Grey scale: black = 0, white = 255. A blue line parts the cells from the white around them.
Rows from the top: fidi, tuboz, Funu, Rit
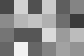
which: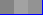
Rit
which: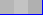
tuboz

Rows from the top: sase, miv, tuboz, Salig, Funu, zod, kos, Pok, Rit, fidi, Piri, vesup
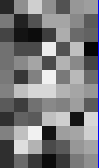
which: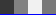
zod
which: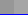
Piri
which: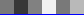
zod
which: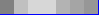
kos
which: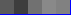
Pok

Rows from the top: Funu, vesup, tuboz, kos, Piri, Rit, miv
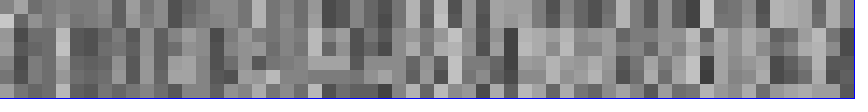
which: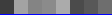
Rit
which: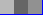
kos
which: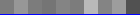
tuboz
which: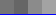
miv
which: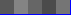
vesup
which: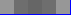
Rit
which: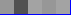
vesup

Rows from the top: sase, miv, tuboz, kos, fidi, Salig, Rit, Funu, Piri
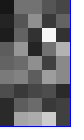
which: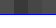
Rit

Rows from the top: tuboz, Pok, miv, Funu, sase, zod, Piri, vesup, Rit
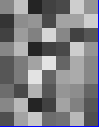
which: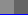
Piri
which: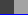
vesup
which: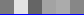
zod
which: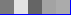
zod
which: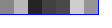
Funu
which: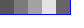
sase

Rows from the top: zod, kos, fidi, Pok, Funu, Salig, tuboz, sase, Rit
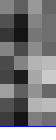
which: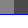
Pok
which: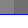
kos
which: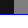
Rit

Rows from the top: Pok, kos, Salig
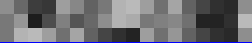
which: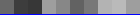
Pok
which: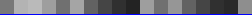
Salig
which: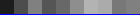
kos
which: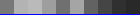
Pok

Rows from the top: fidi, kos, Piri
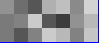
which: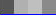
fidi
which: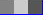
kos

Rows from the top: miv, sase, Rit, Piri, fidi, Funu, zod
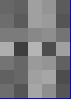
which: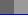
fidi
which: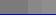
Rit
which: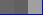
miv
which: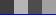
Piri

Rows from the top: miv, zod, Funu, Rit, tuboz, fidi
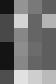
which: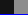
Rit
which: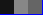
tuboz
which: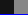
tuboz
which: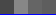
Funu
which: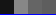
tuboz
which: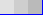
fidi

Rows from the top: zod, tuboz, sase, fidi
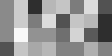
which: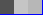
tuboz
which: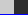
zod
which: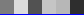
tuboz

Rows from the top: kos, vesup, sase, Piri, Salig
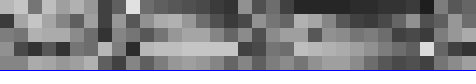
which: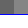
Salig
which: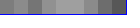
Salig
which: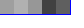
kos
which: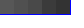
kos

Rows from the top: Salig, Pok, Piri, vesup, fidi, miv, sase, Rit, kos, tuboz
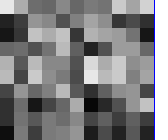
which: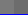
kos
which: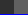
sase
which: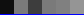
tuboz

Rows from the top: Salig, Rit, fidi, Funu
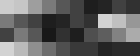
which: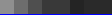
Funu
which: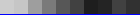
Salig
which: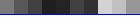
Rit
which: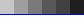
Salig
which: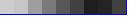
Salig
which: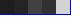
Rit

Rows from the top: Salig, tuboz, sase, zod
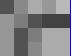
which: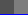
sase
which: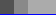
zod

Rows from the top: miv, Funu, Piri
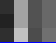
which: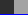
miv
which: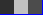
Piri
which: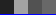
Funu
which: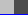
Piri
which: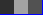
miv

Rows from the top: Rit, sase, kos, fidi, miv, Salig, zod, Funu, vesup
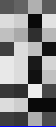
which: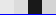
miv
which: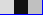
Salig
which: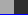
kos
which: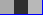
kos
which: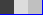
fidi

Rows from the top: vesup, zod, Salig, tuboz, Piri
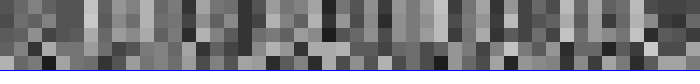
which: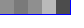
zod
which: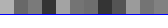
vesup
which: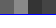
zod
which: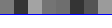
vesup
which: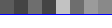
Salig

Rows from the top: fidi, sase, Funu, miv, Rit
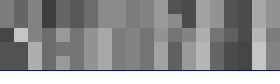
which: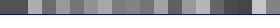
Rit
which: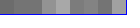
miv

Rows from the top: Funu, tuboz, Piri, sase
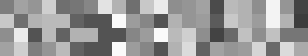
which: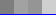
Funu
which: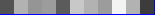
tuboz
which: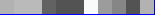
tuboz
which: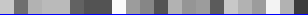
tuboz
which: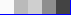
Piri
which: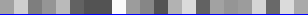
sase
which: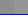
Funu

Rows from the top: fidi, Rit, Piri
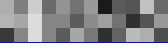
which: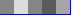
Piri
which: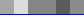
Rit

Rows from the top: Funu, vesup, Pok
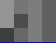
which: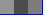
vesup
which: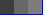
Pok
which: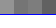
Funu

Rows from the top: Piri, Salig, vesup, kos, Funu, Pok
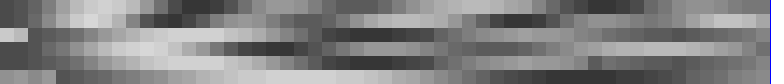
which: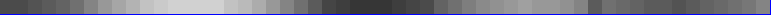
Funu
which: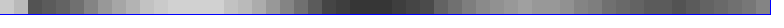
vesup
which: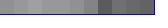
Funu

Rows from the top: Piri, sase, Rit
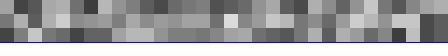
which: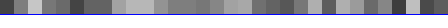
Rit
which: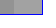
sase
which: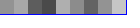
Piri
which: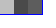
Rit
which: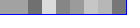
sase

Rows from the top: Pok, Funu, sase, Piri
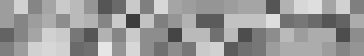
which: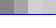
sase
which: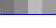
sase
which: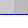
Pok
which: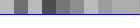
sase
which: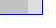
Funu
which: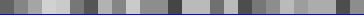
sase
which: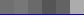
Funu

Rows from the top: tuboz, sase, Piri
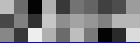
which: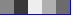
Piri
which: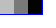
Piri
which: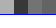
tuboz

